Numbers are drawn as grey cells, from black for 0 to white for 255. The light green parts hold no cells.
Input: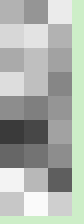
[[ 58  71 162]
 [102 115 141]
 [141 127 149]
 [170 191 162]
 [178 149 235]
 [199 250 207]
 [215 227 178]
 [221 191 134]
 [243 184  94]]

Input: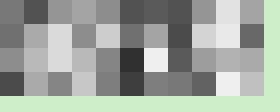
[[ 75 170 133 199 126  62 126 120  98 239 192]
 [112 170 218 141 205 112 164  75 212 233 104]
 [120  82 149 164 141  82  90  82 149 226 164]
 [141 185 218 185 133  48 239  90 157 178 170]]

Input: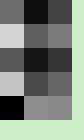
[[  0 142 136]
 [ 88  22  52]
 [109  14  66]
 [197  73 101]
 [212  95 123]]

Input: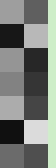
[[ 16 219]
 [ 23 184]
 [108  79]
 [129  53]
 [149  38]
 [157  93]
 [170  67]]

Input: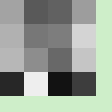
[[ 39 238  18  61]
 [163  89  97 157]
 [177 119 125 212]
 [183 141 104 197]]

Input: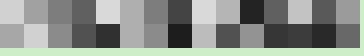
[[167 209 139  81  48 175 139  29 188  81 147  54  60  41 104]
 [209 161 125  96 217 175 125  68 217 181  35  96 195  89 155]]
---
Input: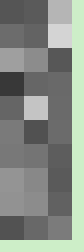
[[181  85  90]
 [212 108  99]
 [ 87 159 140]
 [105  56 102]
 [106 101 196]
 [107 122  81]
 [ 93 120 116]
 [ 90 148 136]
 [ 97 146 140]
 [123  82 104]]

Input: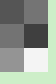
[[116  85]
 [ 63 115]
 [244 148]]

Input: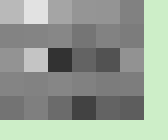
[[129 185 226 165 149 148]
 [124 131 132 135 117 130]
 [146 147 196  50  99  82]
 [125 132 130 134 129 124]
 [ 93 115 127 107  66  99]]

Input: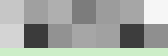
[[246 198 160 175 124 156 166]
 [143 212  59 146 166 161  61]]

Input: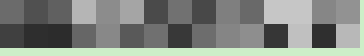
[[146 107  80  96 181 140 165  74 113  72 127 105 198 198 134]
 [184  64  46  44 102 136  89 112  56 109 133 142  54 192  47]]

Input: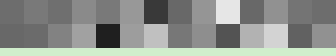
[[108 108 120 112 138 122 151  57 105 150 230 105 144 116]
 [145 104 106 130 160  31 157 191 119 143  82 177 211  97]]
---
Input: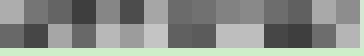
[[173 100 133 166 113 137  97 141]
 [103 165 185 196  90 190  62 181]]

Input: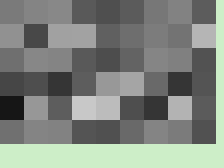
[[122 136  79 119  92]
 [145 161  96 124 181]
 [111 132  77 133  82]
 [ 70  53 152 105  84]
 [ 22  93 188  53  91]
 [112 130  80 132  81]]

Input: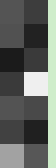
[[ 84]
 [ 81]
 [ 28]
 [ 58]
 [ 82]
 [ 65]
 [162]]

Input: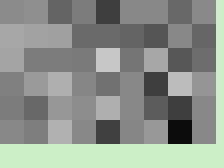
[[139 100  63 136 137]
 [168 160 106  84 101]
 [163 124 200 168 110]
 [128 175 113  62 148]
 [125 151 175  92 135]
 [136 177  65 152 136]]

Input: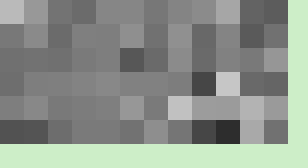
[[186 115 134 119 139  99]
 [120 107 126 113 104  90]
 [112 112 126 106 106 121]
 [110 127 136 129  70 105]
 [126 121 127 122 156 179]
 [ 82 109 122 142  70 169]]

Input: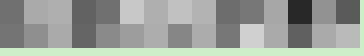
[[112 175 112 175 179 119  40  90]
 [116 170 138 173 172 208  96 186]]

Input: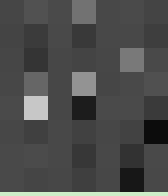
[[70 74 72 68]
 [68 73 72 62]
 [70 71 71 73]
 [71 71 70 80]
 [74 71 74 58]
 [71 72 71 12]
 [73 72 72 73]
 [73 71 71 72]]

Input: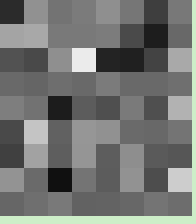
[[ 43 115 143  62]
 [164 121 124  29]
 [ 82 143  35  67]
 [105 110 123 105]
 [126  28  79  79]
 [ 73  97 145 104]
 [ 64  94  93  90]
 [147  16  92  77]
 [102 121  99 116]]
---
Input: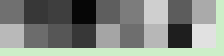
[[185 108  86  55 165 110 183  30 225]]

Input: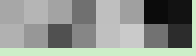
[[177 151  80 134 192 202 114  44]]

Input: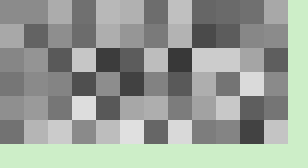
[[168  99 142 108 174 150 122 179  74  92 135 139]
 [118 138 132  79 141  65 130  89 174 116 218 138]
 [114 181 203 138 189 224 102 217 125 132  66 196]]

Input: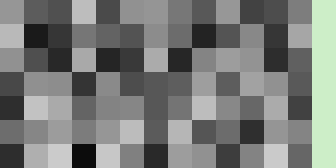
[[185  26  54 118  99  83 140 108  35  84 136  54 166]
 [ 72 144 141  52 138  77  87  94 158  93 162 145  89]
 [109 134 156 124 150 188  91 182  85 108  47 149 132]]

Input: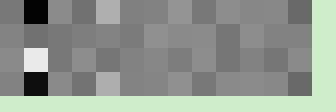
[[131 113 120 127 132 123 144 137 140 119 141 130 129]
 [129  14 137 115 173 131 133 145 120 138 140 136 106]]

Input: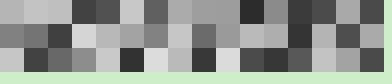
[[129 116  64 213 184 163 130 198 107 154 186 174  52 180  78 170]]

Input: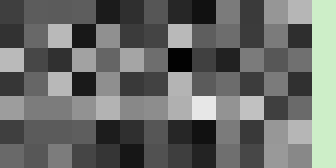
[[ 50 104 185  24 144  59  68 185  94 109  59 123  46]
 [ 54 102 184  26 143  57  66 180  91 108  60 123  48]
 [ 63  91  91  94  28  47  86  38  17 123  57 151 182]]
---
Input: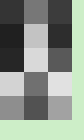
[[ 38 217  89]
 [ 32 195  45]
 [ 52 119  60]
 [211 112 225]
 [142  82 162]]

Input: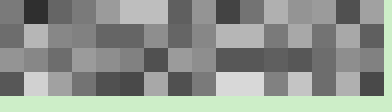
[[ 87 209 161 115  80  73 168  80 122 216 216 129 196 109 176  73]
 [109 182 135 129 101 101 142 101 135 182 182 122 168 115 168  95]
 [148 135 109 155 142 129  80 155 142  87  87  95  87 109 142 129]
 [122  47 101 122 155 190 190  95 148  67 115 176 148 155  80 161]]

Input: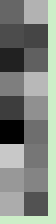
[[126 184]
 [102 178]
 [ 61 144]
 [152 132]
 [200 118]
 [  1 110]
 [ 33  96]
 [172  82]
 [ 76  69]]

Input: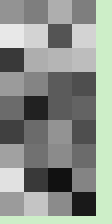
[[232 211  84 211]
 [155 196 139  25]
 [ 57 174 181 189]
 [155 132  91  78]
 [147 126 174 126]
 [161 113 139 107]
 [ 64 107 147  78]
 [225  57  17 132]
 [107  33  91  99]]

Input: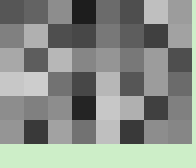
[[199 205 114  71 183  86 156 107]
 [128 176  78  71 120  93  64 162]
 [141 128 141  36 199 176  64 128]
 [ 86  99 141  29 107  78 191 156]
 [168  93 183 134 149 120 156  78]
 [149  57 162 114 191  57 141 134]]

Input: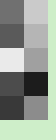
[[112 202]
 [ 90 181]
 [234 160]
 [ 57 140]
 [ 76  28]]

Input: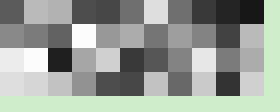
[[236 252  30 165 208  57  85 130 230 123 172]
 [222 214 194 145  77  71 194 104 202  50 208]
 [ 91 186 178  77  71 111 222 111  57  36  23]
 [137 123  98 252 152 172 117 158 130  65 186]]
